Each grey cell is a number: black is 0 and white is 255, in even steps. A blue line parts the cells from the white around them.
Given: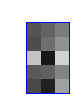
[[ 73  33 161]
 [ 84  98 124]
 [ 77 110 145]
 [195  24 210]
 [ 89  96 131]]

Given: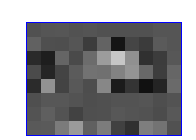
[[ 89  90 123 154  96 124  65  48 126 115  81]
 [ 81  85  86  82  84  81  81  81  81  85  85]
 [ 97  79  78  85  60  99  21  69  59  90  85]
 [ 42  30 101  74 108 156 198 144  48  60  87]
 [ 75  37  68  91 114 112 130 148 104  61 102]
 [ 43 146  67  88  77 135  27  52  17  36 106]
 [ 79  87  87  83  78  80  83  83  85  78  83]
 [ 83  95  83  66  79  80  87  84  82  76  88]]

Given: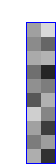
[[174  49]
 [160 217]
 [139 102]
 [170 179]
 [111  37]
 [144 125]
 [ 87 177]
 [207 133]
 [161  60]
 [124 157]]

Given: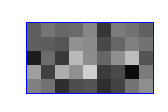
[[129 114  46  78  83  46  67 116 142]
 [ 94 117 103 106 134  54 123 114  97]
 [ 95  92  86 145 139  72 102 127 114]
 [ 29 108  58 185 140 102 143 189  84]
 [159  64 173 144 207  60  74  12 123]]

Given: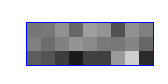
[[ 93  84  61  27  65  64 154 206  42]
 [118 120 145 103 158 148  81 145 127]
 [127 109 129 148 138 121 119 133 103]]

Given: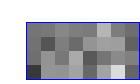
[[ 56 149 147 163 104 163 219 101]
 [117 120 135 126 123 181 125 110]
 [114  85 126 107 148 160 158  98]
 [111 147 120 170  89 117 138 128]]
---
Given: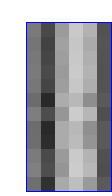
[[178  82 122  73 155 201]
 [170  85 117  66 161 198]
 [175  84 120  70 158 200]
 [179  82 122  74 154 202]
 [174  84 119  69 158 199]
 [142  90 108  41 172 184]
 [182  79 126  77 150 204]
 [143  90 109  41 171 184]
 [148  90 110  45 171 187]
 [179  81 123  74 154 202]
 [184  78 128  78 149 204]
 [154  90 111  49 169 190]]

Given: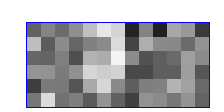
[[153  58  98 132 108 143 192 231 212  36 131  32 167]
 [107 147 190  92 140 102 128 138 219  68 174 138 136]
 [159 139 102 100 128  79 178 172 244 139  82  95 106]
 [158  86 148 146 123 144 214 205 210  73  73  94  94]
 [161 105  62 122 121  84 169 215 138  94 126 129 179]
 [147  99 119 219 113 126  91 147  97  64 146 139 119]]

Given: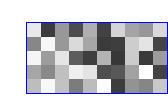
[[151 217 233  60 152  76 175  66 212 164]
 [228  68 135 248 152 218 166  59  62 205]
 [ 59 156 245 156 229  92  62 179  55 203]
 [254  67 166 137 192 239 227  78  88 162]
 [134 201 189 248 194 124 188 253  61 147]]

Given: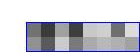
[[111 219 114  59 161  62 201 207]
 [176 162 145  90 203 121 171 184]]

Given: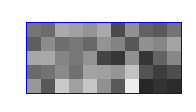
[[ 90 115 117 108 170 161 148 170  75 145  98]
 [134 163  94 140 110 120 103 147 131  87 145]
 [ 99 135 167 168 133 120 147  68  55 145  54]
 [ 61  78 106 115 138 113 163 160 149 194  83]
 [ 50  43 152  88 201 160 198 144  89 237  39]]

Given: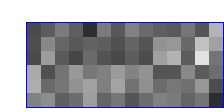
[[ 85 180  74  92 123  94  46 123  88 129 106  94  90 118]
 [193 161  78 136 102  88  99  94  80 101  85 146 151 104]
 [225 116  74 156  90  70 107  83  73  93  77 160 178  92]
 [ 91 109 170  79 116 152 119 128 154 131 146  84  85 136]
 [151  77 174 106 118 145 161 127 163 114 144 108 120 112]
 [116  46 130 141  95 109 157 100 119  85 108 128 122 100]]
